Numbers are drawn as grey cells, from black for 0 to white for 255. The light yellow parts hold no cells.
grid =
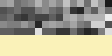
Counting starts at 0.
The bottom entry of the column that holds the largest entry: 223
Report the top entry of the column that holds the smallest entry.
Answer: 26
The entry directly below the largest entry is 81
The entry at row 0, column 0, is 152
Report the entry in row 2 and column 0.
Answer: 95
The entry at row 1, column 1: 95
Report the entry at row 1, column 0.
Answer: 81
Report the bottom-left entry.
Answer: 95
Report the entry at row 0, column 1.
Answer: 164
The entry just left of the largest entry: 179
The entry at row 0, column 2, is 111
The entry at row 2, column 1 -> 111
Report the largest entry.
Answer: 236

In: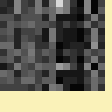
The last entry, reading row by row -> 50
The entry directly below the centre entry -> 81
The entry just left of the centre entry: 50
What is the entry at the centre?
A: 93
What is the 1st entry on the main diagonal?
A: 50
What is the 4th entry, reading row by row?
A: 66
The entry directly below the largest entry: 144
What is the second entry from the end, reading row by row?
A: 107
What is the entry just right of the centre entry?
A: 6
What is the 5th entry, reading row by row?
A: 50
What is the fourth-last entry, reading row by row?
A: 6
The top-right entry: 66
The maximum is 216
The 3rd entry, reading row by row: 132
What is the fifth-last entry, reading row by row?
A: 6
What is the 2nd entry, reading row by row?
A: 35
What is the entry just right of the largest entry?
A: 120
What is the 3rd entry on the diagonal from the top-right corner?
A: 50
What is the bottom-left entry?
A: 66
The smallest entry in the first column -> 22
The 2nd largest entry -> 157
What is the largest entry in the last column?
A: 107

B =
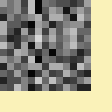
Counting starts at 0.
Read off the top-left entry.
159
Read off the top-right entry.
159
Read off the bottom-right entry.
35
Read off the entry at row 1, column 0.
103
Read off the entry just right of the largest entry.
116
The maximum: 215
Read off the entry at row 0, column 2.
144
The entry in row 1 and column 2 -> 144
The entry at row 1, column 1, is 116
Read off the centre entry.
63
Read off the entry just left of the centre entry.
174
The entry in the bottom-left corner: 91
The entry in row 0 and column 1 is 116
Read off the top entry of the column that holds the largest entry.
6
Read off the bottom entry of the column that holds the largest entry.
63
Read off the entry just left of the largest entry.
131
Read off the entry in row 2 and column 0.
35

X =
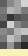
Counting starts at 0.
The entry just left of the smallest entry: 82
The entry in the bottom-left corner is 82
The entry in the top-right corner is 210
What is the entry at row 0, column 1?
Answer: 137
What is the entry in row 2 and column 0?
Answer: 108
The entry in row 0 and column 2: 164
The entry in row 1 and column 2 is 164
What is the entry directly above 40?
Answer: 95

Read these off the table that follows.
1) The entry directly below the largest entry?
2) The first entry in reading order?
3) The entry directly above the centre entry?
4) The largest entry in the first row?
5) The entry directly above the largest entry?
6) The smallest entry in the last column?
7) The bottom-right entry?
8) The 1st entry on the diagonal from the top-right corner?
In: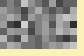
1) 145
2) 99
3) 129
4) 195
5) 86
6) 46
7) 195
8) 99
